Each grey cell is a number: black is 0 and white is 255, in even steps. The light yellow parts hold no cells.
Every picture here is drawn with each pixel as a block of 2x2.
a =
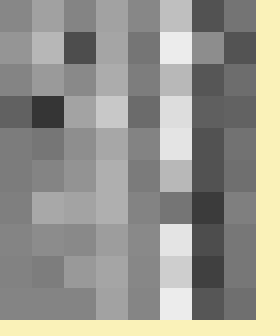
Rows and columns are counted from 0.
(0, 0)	135
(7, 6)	77
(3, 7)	98
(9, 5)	236
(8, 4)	135
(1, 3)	165
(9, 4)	133
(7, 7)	119
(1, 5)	236
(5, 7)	111
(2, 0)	132
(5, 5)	184
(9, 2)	132
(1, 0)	149
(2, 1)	154
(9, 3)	162
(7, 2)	137
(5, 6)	82
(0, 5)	191
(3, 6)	95
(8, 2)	153
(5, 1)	132
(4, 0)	124

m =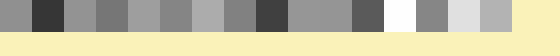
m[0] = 144
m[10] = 149
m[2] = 147
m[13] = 134
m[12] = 254

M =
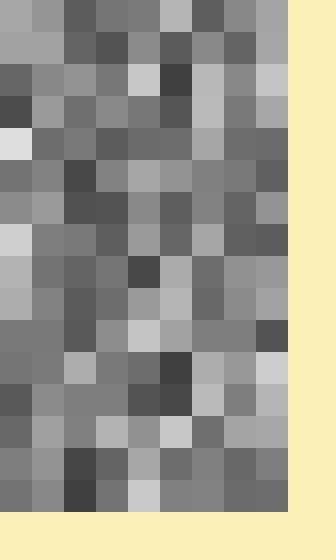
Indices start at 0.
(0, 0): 169
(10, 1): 122
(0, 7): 134
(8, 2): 99
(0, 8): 163
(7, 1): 125
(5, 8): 98
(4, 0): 221
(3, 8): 168
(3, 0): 76
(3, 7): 121
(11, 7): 151
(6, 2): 81
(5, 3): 131
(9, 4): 155
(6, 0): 140
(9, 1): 130
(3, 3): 138
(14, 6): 129
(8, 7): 144
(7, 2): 122
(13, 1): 158
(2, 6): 184
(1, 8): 165
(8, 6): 110
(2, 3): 119
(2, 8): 195
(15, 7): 106
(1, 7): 99
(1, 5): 90
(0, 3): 116
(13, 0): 105
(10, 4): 194
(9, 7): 141
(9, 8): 161

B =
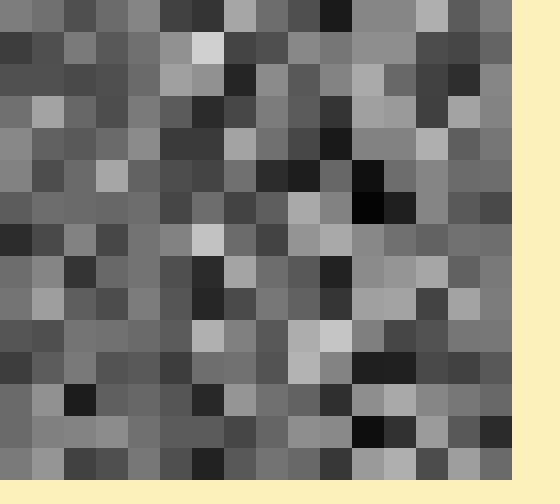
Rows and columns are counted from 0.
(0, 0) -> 125
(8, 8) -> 108
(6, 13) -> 133
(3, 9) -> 91
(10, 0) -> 85
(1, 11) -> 142
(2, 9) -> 87
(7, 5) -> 129
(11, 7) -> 113
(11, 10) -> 131
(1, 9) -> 135
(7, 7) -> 107
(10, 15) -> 119
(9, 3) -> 76
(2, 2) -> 73
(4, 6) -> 57
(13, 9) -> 142
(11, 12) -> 32
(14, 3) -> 78
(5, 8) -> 44
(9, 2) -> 94
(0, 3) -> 107
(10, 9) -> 173
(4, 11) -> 129
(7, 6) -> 194
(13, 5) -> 91
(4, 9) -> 71
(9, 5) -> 85
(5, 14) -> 107
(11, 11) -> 30
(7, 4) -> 114
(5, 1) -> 77
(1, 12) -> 142
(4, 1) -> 96
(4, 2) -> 89
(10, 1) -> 78
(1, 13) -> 75
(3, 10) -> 52

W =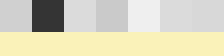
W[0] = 208
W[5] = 219
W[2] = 219

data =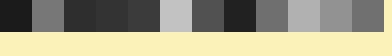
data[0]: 27
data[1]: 119
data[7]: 33

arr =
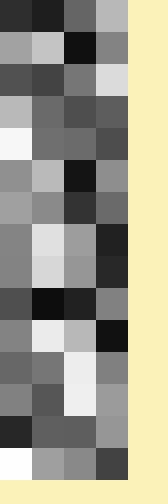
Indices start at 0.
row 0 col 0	46
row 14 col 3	66
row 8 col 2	150
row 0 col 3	184
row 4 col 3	77
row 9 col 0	79
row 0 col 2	101
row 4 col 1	111
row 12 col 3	155
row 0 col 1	30
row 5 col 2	20
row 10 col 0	131
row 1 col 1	196
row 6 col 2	51
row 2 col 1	67
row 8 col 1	215
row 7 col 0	132
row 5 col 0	144

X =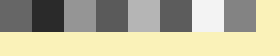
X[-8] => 102
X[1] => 42
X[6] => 243

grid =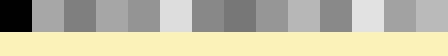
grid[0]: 1
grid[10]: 137
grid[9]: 183
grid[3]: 166
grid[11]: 226

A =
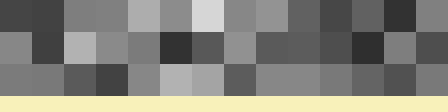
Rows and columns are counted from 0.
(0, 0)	69
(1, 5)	49
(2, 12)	81
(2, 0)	124
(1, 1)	64
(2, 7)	93
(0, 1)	67
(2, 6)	164
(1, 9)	93
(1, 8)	89
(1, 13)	79
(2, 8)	136
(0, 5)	140

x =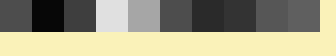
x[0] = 77
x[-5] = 77
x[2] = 62
